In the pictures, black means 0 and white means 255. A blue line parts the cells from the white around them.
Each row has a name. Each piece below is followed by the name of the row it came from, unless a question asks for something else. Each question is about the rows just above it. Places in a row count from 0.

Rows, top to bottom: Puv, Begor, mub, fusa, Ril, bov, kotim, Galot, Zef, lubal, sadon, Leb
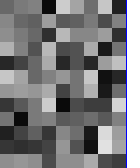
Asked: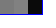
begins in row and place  Puv, 1
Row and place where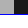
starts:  kotim, 6

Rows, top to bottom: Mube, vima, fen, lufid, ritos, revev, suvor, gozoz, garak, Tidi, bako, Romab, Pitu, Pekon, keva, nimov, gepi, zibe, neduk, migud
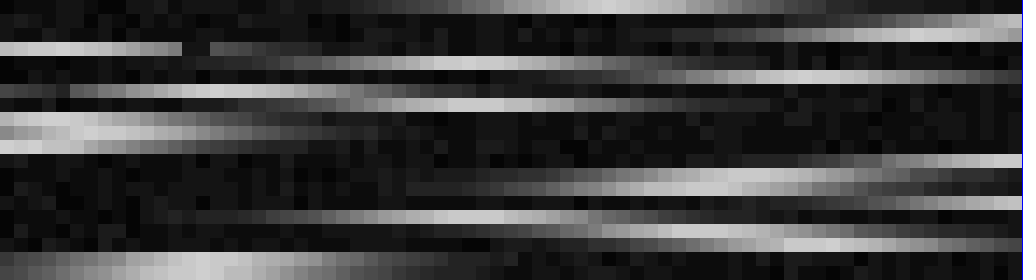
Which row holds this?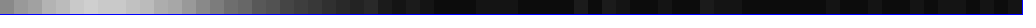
Tidi
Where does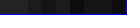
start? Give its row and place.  nimov, 52
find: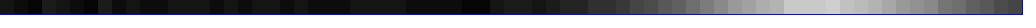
zibe
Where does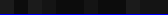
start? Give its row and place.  Tidi, 41
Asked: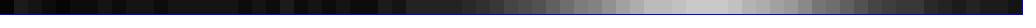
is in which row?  Pekon

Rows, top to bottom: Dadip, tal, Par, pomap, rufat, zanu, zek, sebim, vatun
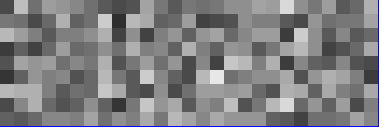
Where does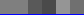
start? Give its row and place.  tal, 18
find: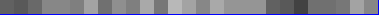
vatun
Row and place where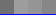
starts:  Dadip, 2
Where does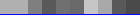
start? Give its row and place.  zek, 1
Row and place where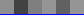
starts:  Par, 9

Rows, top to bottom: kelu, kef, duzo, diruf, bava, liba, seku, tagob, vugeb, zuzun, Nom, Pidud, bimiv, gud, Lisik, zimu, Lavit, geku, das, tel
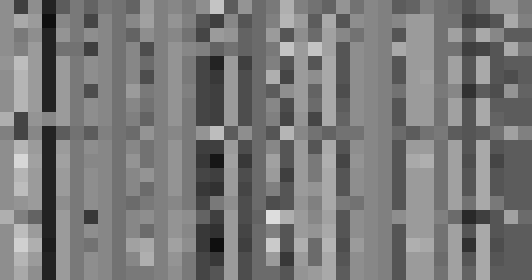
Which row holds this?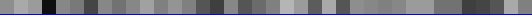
kef
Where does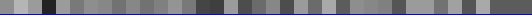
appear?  tagob
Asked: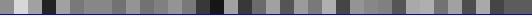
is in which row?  Pidud
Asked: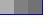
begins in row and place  kelu, 20

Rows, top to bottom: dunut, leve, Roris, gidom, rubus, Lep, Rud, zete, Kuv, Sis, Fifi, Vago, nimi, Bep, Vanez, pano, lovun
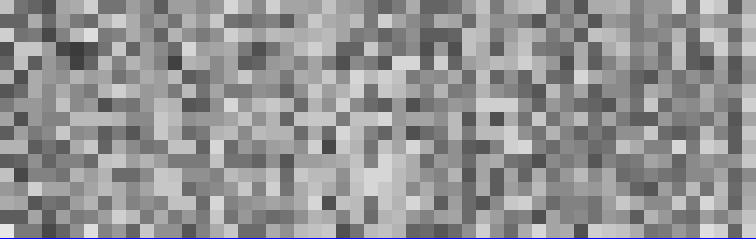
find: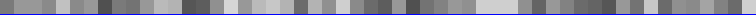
zete
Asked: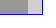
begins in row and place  dunut, 46
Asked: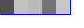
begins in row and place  Vanez, 23

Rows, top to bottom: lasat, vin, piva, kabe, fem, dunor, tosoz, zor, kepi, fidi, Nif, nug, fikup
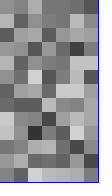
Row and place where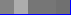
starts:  lasat, 1
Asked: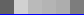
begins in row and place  fikup, 1
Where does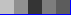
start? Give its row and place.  fidi, 0

